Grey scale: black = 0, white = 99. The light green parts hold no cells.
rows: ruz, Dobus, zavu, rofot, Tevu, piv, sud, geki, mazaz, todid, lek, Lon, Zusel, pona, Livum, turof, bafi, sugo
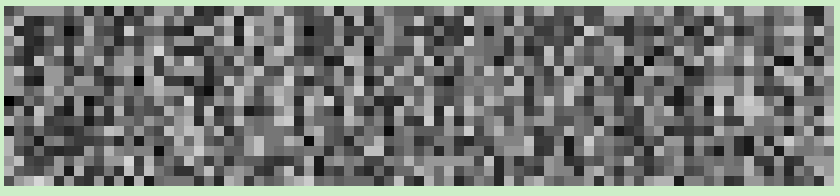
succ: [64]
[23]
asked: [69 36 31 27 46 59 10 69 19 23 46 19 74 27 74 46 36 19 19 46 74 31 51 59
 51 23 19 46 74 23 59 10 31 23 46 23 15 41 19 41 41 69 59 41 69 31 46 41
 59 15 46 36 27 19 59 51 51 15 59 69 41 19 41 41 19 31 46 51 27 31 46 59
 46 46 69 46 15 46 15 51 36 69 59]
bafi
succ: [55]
[51]

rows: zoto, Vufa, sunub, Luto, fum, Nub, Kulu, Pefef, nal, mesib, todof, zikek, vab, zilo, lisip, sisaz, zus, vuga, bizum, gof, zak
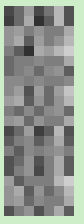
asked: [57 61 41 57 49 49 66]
zikek
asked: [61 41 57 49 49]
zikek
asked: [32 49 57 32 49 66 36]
zak
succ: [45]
[71]
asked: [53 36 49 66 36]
zilo

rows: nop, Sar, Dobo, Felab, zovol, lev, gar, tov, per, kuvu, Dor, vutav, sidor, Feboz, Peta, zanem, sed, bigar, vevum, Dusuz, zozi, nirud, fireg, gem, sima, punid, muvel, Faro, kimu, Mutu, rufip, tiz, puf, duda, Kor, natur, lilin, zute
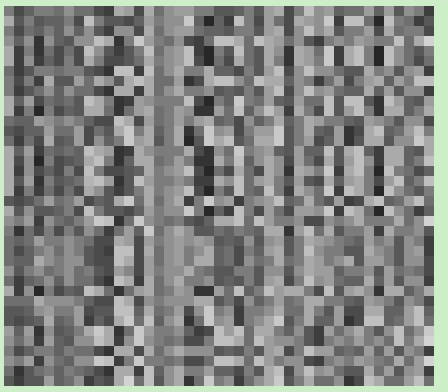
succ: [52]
[29]
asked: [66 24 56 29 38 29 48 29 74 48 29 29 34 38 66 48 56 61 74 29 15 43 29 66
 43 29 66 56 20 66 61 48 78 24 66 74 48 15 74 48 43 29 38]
sed
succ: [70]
[74]

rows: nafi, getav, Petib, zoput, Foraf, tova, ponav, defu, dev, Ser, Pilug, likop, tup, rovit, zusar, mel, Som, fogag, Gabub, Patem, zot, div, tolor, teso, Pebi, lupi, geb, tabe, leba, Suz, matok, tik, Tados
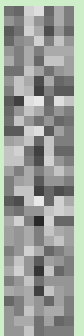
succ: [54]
[58]
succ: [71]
[25]

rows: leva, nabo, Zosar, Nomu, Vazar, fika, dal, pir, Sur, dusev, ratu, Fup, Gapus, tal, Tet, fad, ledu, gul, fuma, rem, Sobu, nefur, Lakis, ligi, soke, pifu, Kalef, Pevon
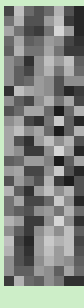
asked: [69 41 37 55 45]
Pevon
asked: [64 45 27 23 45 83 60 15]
Zosar
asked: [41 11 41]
ratu
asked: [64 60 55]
Sur
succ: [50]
[11]

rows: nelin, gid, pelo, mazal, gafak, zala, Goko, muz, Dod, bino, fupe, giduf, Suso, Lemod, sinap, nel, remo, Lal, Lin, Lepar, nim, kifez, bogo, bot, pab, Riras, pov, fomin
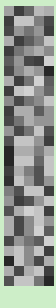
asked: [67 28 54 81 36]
bogo
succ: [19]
[76]
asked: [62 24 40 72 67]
nelin
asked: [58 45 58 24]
pelo
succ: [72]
[67]
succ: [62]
[24]
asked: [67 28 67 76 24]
pov

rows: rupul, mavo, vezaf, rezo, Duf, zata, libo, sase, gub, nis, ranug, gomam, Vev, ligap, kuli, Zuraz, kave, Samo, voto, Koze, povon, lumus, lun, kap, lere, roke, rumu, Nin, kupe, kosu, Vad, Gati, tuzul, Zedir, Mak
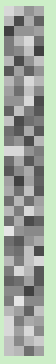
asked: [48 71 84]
rezo
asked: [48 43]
lere
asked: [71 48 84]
povon
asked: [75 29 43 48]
gomam
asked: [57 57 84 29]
nis
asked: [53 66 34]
kave

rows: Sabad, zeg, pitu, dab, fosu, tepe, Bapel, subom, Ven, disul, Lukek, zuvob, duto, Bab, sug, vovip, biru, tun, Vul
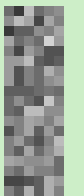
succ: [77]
[50]
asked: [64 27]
zeg
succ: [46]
[42]
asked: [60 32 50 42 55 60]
subom
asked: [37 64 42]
sug
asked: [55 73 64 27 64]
zeg

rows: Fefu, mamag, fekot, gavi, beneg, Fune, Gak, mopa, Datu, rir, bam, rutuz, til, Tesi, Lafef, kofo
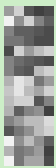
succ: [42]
[37]
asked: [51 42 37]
Fune
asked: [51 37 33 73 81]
Gak
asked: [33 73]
Gak
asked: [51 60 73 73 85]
rutuz
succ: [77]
[89]

